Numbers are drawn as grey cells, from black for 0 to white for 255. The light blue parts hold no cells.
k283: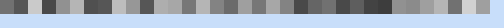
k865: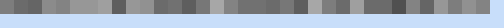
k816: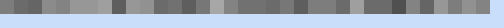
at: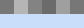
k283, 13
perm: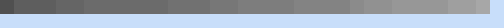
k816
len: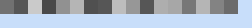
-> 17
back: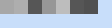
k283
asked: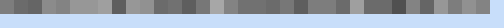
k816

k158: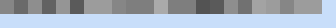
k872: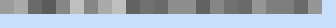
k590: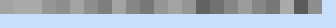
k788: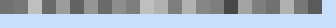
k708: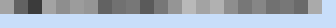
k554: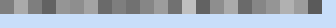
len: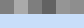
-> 6
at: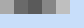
k872, 1
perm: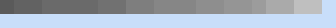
k872

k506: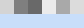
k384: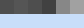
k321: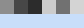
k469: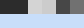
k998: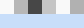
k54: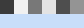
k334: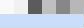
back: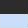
k469
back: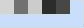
k321
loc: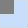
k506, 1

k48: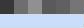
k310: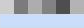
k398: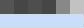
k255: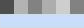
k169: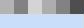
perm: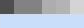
k169
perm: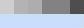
k255
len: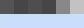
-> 6
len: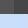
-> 2
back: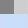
k255

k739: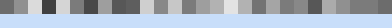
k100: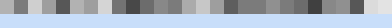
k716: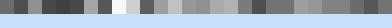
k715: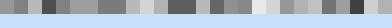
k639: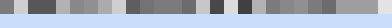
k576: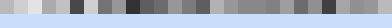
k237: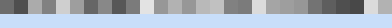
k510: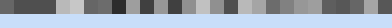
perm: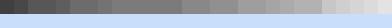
k739
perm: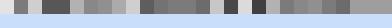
k639
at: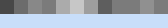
k100, 9
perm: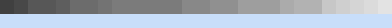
k100

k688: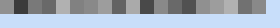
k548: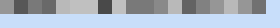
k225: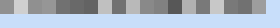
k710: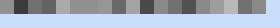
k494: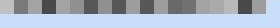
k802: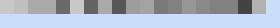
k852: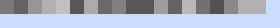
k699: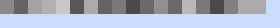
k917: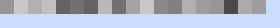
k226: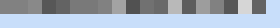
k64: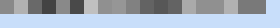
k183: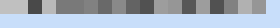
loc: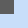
k226, 13
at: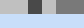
k548, 5
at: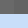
k225, 5

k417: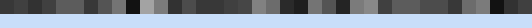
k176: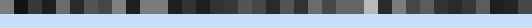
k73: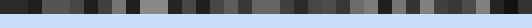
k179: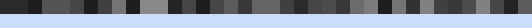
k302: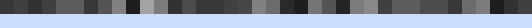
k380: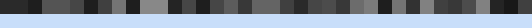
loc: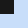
k380, 36
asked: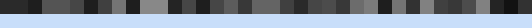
k73
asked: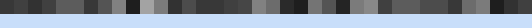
k302

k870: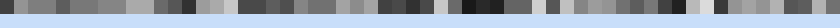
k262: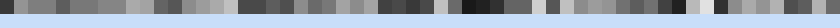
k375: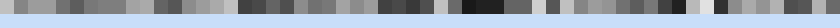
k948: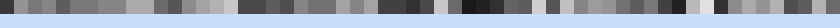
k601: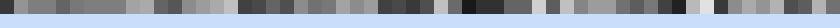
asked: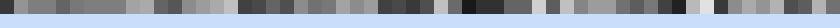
k601
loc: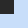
k870, 34
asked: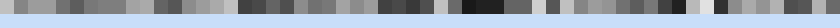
k375
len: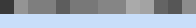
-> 14
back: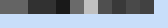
k601

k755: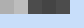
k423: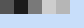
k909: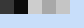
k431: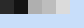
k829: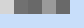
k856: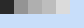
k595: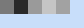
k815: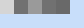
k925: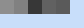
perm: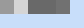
k829
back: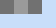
k815

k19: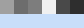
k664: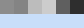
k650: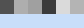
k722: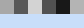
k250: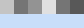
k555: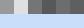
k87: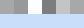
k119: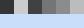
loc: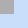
k650, 1
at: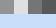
k250, 2
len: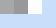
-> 3

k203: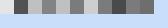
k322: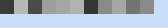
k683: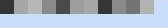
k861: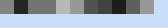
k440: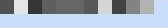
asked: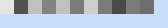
k203
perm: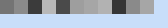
k322
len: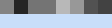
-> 8

